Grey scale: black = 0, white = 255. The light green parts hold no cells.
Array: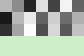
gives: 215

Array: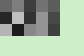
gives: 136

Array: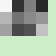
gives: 73

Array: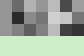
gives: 187

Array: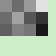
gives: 129

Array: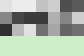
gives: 166

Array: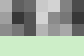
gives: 150
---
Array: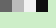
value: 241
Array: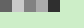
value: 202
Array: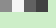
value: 245
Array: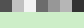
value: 243
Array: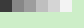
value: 243
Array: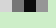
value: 214
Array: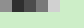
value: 209
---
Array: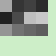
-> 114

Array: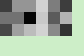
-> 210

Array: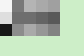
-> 169

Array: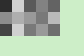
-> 121

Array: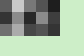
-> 71

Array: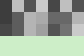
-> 83

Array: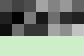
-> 164

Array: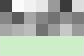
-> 154

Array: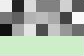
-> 198
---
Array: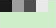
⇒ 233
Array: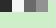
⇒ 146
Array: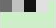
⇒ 224
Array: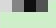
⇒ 82
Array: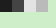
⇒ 186
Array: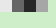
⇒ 166
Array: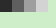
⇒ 211
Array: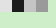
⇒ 154
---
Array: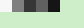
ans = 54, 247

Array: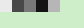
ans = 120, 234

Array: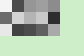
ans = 180, 244

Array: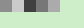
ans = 64, 203

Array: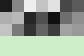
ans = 80, 238

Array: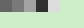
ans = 163, 221

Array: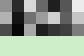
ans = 156, 236

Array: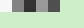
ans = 51, 247

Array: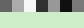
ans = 48, 246

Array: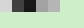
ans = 24, 214
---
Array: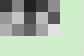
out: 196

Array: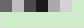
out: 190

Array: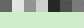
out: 207

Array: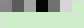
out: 164

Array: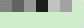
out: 162

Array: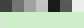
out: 195
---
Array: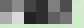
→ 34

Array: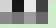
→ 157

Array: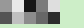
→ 140

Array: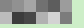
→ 71

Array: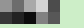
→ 12

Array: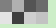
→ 206

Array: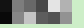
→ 196

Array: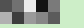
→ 154

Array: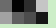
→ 77
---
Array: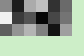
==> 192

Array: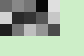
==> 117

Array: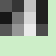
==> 53

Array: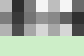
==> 190

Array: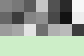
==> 82

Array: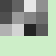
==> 98
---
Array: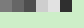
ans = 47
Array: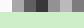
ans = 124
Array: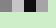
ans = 165
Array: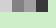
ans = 56
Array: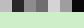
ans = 8
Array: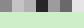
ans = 229
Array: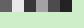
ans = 35
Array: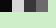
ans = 107
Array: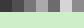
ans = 140
